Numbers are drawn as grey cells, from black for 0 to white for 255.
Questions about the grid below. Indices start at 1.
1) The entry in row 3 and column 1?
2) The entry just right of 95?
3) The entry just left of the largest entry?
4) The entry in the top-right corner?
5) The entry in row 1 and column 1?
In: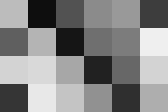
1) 211
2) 180
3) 124
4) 61
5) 188

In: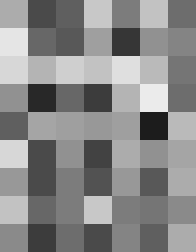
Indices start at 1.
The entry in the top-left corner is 172
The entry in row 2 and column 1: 229
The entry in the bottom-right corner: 172
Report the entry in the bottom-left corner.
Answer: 138
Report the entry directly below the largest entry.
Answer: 28
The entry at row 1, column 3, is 95
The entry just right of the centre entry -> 159
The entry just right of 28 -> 186
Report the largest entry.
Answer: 235
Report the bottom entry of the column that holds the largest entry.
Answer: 95
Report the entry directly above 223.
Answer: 54
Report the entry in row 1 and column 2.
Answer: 74
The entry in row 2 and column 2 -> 103
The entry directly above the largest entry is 186
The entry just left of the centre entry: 159
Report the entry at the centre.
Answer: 152
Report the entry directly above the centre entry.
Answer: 60

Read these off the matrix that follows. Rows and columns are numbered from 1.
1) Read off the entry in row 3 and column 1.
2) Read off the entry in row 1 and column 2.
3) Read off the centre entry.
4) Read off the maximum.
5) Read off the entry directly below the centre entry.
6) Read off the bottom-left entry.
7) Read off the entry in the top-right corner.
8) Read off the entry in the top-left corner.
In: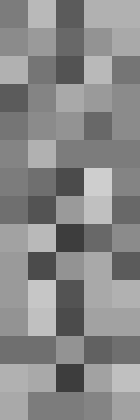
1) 177
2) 185
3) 154
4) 206
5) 61
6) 169
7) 177
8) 124
